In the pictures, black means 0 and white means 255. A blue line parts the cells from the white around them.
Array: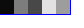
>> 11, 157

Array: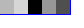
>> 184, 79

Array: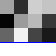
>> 164, 25

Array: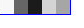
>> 247, 166

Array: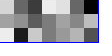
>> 213, 82

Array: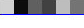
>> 209, 116

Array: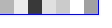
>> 182, 161
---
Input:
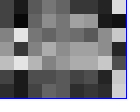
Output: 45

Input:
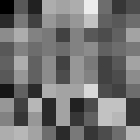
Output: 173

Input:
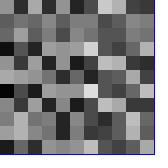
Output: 27

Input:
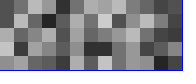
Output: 143

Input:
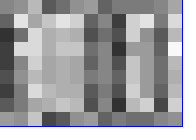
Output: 155
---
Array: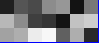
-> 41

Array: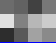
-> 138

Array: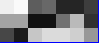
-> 152

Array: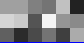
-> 171

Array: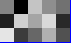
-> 81

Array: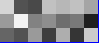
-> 203

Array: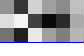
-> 181

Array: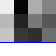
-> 111
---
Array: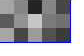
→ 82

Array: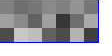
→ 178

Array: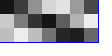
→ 30

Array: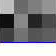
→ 85

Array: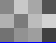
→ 158

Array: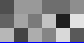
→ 217

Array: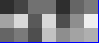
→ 163

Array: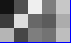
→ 115

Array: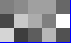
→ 183

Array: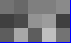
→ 191
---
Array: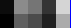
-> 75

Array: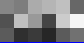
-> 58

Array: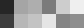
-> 195

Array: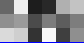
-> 51

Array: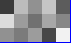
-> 156

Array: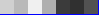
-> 240

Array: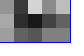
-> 86

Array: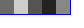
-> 84

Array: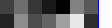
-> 77

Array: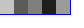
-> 126
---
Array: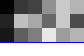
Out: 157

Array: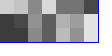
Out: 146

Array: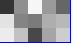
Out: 165

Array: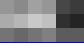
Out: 92

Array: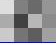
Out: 94

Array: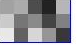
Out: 150
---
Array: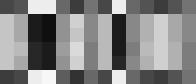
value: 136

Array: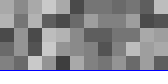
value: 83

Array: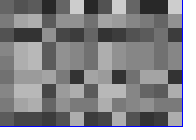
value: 145

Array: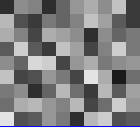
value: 58

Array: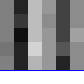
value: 140

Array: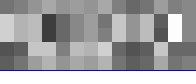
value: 136
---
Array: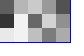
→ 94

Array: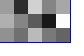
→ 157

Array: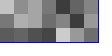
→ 195

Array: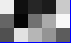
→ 238

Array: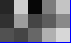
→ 38

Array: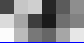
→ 70
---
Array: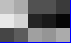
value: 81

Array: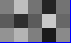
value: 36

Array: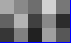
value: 210

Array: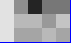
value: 119

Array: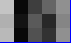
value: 101

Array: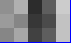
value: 94

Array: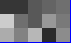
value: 100

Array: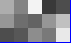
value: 57
